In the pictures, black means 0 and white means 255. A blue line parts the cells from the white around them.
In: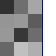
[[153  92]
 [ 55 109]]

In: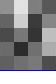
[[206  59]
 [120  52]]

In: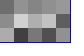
[[209 175]
 [ 64 120]]

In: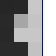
[[166 196]
 [199 199]]

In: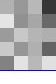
[[145 167]
 [200 181]]

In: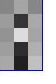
[[ 53 169]
 [220 164]]

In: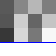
[[206 101]
 [215 120]]
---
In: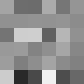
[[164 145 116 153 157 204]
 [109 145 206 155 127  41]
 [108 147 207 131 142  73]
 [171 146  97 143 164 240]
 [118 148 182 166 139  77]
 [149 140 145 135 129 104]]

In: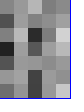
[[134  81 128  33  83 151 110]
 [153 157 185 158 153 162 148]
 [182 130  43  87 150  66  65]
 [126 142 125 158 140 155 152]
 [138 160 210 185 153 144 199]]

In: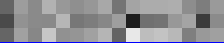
[[101  74 101]
 [157 146 161]
 [138 138 135]
 [178 137 199]
 [152 182 145]
 [143 119 149]
 [151 125 161]
 [168 135 181]
 [116 158 100]
 [164  30 232]
 [172 112 189]
 [172 115 195]
 [174 152 184]
 [141 164 127]
 [125  59 153]
 [154 139 160]]

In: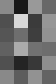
[[138  79  85  97  80 137]
 [ 24 216 110 171  36  93]
 [153  59  62 113  56 146]
 [104 150 146 109 142  99]]

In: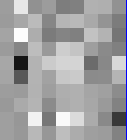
[[157 155 164 155 167 165 157 153 159 159]
 [231 167 253 134  21  87 155 170 151 152]
 [145 187 173 189 179 179 178 180 242 184]
 [156 134 123 153 203 162 158 139 119 151]
 [125 181 132 205 212 199 174 172 249 190]
 [128 185 128 196 212 202 176 176 219 172]
 [177 169 194 158 107 139 165 167 171 159]
 [175 148 179 138 136 140 160 154 137 156]
 [146 124 117 128 216 180 140 130  56 130]]

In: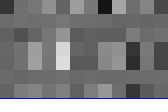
[[ 53 107  97 103 101 106  99]
 [111 112  81 113 112 103 124]
 [118 110 100 158 160 107 132]
 [144 112 119 120 117 108 115]
 [ 99 118 148 214 221 112 128]
 [157 110  91 101  89 105  96]
 [120 109  96  96  89 108 125]
 [ 21 107  94 138 135 106 151]
 [165 102  94 144 149 106 109]
 [109 104 123  53  45 108  54]
 [132 102 108 121 118 108  90]
 [ 72 104 112  70  69 109 104]]
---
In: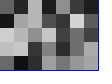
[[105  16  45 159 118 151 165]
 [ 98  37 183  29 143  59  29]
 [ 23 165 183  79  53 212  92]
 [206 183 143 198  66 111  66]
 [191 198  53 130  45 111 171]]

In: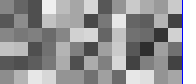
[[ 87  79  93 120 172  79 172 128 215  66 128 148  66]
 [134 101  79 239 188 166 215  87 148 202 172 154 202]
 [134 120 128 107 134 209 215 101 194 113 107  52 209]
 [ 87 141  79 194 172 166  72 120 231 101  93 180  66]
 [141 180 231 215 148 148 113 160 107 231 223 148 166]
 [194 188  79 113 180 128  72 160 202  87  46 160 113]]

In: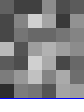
[[ 97  64  64 140  77  91]
 [ 91  77 208 170  71 104]
 [186  84 158 178 158 140]
 [ 71 117 104 104 117 132]
 [ 44 124 117  84 164 158]
 [ 71 132 208 164  57 146]
 [124 152 193 132 170 110]]

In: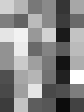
[[126  99 187 138  60 105]
 [ 73 159 229  73  79 126]
 [ 79 167 181 113  33 255]
 [210 181 120 138  53 167]
 [ 60 195  93  87  12  66]
 [146 202 159 120  19 174]
 [146 235 105 132  93 187]
 [229 242 152 210  26 195]]

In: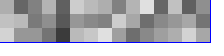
[[174 102 129 180  96 205 186 174 129 180 224 102 193  96 143]
 [211 151 151 116  59 186 199 224 159 110 137 159 174 211 167]
 [193 186 122 143  88 151 137 129 205 167 110 137 151 167 116]]

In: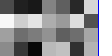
[[ 75  32  24 131  95  40 214]
 [139  55   8 185 193  48 179]
 [160 110 124 146  95 110 166]
 [248 206 228 173 154 222  81]]
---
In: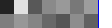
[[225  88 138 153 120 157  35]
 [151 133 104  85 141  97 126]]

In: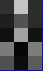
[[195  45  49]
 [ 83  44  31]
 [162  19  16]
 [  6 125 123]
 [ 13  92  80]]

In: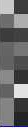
[[ 60 200]
 [174 109]
 [ 65  61]
 [118 101]
 [ 77  99]
 [ 50 137]
 [226  98]
 [ 52 132]
 [ 37 131]]

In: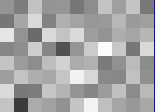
[[124 194 148 149 119 141 196 159 196 121 148]
 [166 217 130 176 163 151 153 183 154 160 119]
 [147 107 217 195 218 158 147 173 165 182 230]
 [142 205 133  81 149 203 251 199 119 217 134]
 [156 141 190 210 171 177 122 145 187 140 196]
 [195 174 168 197 241 215 137 135 193 144 158]
 [121 124 198 179 148 134 156 192 139 185 218]
 [ 59 171 162 145 196 243 192 166 152 168 195]]

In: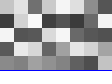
[[226 112 202 245 223 141  85 197]
 [210 249  64  84  59 106 244  61]
 [ 84  88 218 246 105  87  81 244]
 [233 215 101 161 229 210 164  89]
 [129 161 145 131  96  78 195 138]]

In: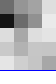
[[149 163 222 109]
 [107 145 234  20]
 [168 222 228 221]
 [178 198 197 201]
 [207 197 167 229]]

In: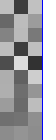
[[ 61 193 191]
 [188 156 104]
 [186 121 131]
 [ 61 191 189]
 [220  50  77]
 [ 97 206 174]
 [110 149 175]
 [106 189 156]
 [115 143 112]
 [148 141 140]]

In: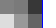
[[122  55 128]
 [153 100 221]]
